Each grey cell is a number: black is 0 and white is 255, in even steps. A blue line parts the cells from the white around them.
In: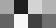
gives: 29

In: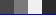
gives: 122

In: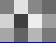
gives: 226

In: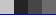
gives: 36

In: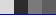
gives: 44

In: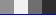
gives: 241
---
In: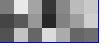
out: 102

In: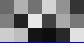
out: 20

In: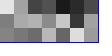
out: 108

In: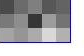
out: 171

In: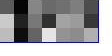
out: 100

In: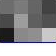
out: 143

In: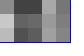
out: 93
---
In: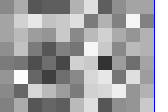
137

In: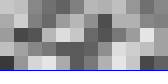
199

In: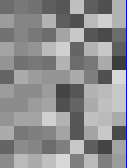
108

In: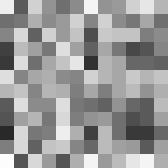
238

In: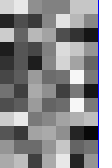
212

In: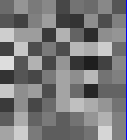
107

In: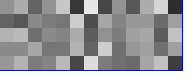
146

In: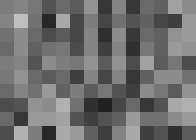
125
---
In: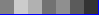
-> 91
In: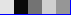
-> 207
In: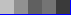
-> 116
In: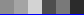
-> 121
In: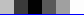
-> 160
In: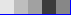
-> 59
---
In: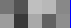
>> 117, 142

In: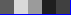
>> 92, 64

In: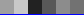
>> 159, 114

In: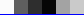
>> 251, 202

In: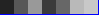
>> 35, 200

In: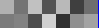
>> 177, 163
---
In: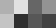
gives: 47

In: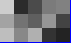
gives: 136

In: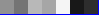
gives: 116

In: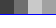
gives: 111

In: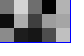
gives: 29

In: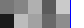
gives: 188

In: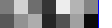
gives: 146

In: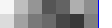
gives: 162

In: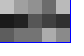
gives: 116

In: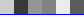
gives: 57
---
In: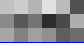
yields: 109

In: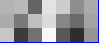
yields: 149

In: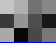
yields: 120

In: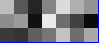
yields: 169

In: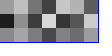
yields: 157

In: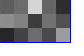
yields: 156

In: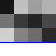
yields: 42

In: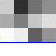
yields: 148
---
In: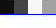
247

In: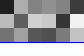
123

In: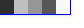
87

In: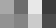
203

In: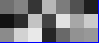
146

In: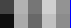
193
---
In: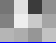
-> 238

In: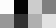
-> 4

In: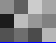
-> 189

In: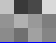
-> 177

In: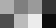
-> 127

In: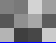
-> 144

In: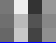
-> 186

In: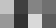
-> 64

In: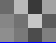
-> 114

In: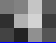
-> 177
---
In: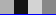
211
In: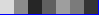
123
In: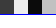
11
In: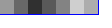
207
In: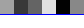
2
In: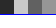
97
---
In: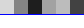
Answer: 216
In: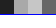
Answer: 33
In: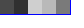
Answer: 73
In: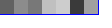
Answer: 98
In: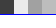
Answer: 62
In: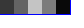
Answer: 55
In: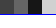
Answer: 65
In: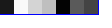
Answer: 25
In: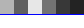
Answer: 180
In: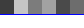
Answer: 61
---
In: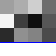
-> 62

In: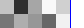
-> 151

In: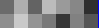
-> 54

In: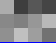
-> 128

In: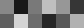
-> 38

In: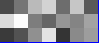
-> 150

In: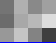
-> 168

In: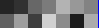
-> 139

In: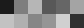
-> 149
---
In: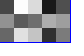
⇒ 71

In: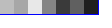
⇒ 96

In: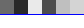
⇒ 106

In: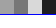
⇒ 162

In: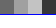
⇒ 160

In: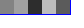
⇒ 131

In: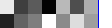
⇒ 63

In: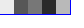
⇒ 119

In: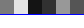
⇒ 85
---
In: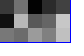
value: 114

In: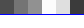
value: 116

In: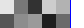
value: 120

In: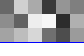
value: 208

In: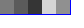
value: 91

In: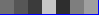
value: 86
